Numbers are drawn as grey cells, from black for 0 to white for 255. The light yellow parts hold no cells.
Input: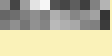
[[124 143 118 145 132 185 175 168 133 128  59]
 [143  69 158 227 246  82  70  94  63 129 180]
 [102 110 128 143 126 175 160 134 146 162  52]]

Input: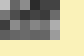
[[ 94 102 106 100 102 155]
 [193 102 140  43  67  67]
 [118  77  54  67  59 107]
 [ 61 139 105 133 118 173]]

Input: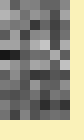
[[114  67 130  82 101 112 105]
 [162  94 131 128 100 100 134]
 [180 157 114 148 131  78 164]
 [137 119 126  55 101  65 103]
 [ 90 158  67 136 141  72 113]
 [163 162 117 173 196  76 173]
 [ 22  37  88 110 106 170  93]
 [173 147 118 165 155  95 193]
 [ 93 139  89  55  61  85  76]
 [121 114  82 149  99  95 142]
 [ 86  79  91 113  71 118 106]
 [126  95 108  79  45  79  52]]

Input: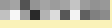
[[193 247 159  41 179 220  87 243  96 128 139]
 [153 164  83 148 164 156 164 196 156 146 152]]

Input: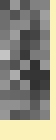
[[151  84  93 107 128]
 [ 72 152  84 129 131]
 [110  83 123  98 159]
 [111 135 139  80 148]
 [122 157  61  68 121]
 [143 123  70  89 138]
 [196 114  57 123 125]
 [109  81 140  48 152]
 [124 172  54  53  52]
 [148  88 139  49  61]
 [107 103 100  70  92]
 [144 144 134  91 142]]

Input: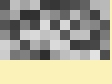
[[204 118 128  86  46 153 190 203 180 226  76]
 [ 70 191 163 194  59  54  68  78  97 182 185]
 [127 168  47  49 165 139  98 187 118  62 188]
 [ 83  60 128  68 219  70 215  73 147 134  85]
 [142  70 209 217 193 201  86 191 193  62 121]
 [209 179  74 177 137 218 208  57  67  71 153]]
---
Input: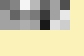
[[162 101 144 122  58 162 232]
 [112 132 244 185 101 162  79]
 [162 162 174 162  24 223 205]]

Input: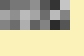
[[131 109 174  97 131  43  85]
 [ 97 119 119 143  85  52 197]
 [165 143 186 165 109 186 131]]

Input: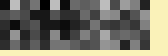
[[ 45  12  64  83  23  23  12  34  54 116  64  54  74  54 128]
 [ 74  94  74  23  23  83  45  45 106  64 148 137  45  83 148]
 [ 45 106  54  94  45 116 116  94  74  83 148 137  34 128  54]
 [ 34 148  34  74  34 137  23  64 128  83 168  94 106  94  64]
 [ 12 189  64 116   0 189  12 106  94 106 189  74 157 128  34]]

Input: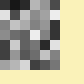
[[ 52  23  41 182 150  75]
 [225  75 194 140 162 237]
 [140 109  97 237 130  52]
 [ 64 150  87 109 194 130]
 [162 182 214  64  87 118]
 [130 194 171 130 150  52]
 [ 64 203  97 118  41 225]]

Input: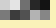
[[122  60  81 179 134]
 [208 228 112  39  19]]

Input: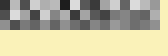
[[144  79 122 100 144 100 144 110  88 133 110 153 133 110 122 144]
 [ 49 186  79 207 175 186  29 219  88  58 164 207 100 219 186 153]
 [ 79 219 164  67 207 133 175  58 164  88  67 122 133 110 100 175]]
